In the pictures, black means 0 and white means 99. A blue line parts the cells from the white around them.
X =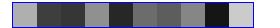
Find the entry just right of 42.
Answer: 36
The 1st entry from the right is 79
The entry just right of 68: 24

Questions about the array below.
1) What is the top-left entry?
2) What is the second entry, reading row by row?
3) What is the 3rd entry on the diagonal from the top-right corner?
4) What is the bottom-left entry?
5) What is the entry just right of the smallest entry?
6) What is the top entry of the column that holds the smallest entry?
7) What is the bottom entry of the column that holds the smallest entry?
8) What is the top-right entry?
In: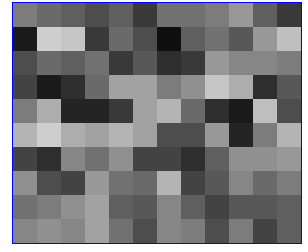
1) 48
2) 41
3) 52
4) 52
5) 37
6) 44
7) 52
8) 22
